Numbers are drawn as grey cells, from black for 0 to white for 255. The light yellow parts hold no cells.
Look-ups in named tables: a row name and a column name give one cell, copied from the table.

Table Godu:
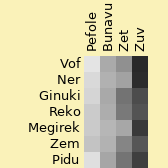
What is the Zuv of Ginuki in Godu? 76
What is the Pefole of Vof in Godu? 228
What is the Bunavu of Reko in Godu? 173
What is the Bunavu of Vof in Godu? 170
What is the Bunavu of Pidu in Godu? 166
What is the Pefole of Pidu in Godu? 223
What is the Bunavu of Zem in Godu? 178
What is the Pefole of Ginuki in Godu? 213
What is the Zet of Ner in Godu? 162
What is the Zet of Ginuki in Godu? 115
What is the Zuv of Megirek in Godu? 57
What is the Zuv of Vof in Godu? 41

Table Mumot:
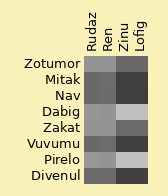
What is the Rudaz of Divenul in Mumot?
106
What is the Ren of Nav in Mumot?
107
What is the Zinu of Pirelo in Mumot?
192
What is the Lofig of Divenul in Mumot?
65
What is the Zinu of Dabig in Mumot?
192
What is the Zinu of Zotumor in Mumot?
105
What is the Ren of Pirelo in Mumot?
148
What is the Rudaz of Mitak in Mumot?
105
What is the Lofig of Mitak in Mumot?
64
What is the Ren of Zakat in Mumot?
148
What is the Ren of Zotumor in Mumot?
147
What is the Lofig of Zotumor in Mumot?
105
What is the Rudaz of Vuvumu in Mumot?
104
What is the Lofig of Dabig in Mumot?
191
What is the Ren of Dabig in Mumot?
148
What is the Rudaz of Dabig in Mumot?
150
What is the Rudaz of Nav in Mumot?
105
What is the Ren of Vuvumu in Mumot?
108

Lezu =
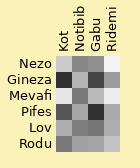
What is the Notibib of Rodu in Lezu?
162
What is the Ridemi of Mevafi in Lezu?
236
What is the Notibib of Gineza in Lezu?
181
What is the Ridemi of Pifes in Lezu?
170
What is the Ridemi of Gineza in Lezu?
156
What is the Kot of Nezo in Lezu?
203
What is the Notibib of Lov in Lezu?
127
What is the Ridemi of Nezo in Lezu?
244
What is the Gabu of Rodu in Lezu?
165
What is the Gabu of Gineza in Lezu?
69
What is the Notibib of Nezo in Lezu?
135
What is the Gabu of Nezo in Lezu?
143
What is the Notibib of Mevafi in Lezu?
121
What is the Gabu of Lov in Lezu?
117
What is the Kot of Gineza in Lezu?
48
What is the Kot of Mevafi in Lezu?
229

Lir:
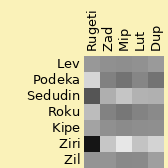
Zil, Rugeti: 148
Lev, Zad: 144
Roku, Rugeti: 188
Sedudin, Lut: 178
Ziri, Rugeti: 21
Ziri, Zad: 198
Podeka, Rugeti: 214
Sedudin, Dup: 176
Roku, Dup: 138
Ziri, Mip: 231
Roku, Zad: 130
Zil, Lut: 138
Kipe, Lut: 142
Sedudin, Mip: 197
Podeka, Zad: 129
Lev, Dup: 154
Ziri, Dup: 211
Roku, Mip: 119

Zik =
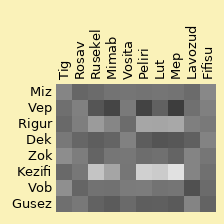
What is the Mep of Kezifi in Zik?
225
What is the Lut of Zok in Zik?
112
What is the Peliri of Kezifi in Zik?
208
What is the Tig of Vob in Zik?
143
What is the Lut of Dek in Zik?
84
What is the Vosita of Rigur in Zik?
108
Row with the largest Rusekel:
Kezifi

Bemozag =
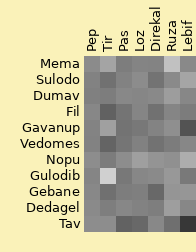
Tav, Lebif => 55
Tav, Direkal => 136
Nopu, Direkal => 148
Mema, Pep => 139
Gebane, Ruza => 149
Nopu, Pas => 141
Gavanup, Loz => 120
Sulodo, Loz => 140
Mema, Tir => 164
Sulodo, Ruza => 138
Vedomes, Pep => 130
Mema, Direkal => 131
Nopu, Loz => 159

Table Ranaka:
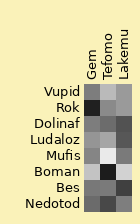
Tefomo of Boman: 28
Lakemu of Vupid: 154
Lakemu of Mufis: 122
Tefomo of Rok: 138
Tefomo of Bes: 122
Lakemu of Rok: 154
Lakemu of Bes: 64
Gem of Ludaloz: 149
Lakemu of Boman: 210
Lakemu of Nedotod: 126
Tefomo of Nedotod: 72
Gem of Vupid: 125
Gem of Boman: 195
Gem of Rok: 32
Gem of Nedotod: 107
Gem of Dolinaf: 125
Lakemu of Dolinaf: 82
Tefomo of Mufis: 234
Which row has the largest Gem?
Boman

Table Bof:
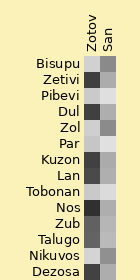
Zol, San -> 139
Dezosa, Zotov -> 66
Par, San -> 224
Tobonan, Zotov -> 201
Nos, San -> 174
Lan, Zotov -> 74
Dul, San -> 174
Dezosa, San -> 173
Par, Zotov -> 198
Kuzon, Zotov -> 65
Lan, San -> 175
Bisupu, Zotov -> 209
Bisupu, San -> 138
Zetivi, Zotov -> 63

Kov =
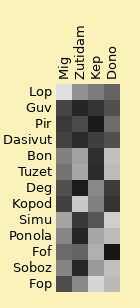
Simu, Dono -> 206
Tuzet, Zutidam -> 167
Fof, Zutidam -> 100
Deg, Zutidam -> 28
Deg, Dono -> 60
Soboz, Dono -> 191
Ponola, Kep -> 167
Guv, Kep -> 51
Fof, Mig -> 106
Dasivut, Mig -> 66
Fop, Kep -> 214
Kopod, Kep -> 128
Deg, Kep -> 137
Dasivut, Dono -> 79
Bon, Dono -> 192
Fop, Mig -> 77
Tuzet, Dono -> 187
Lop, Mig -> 224
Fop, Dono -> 186
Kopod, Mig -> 65
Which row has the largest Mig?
Lop

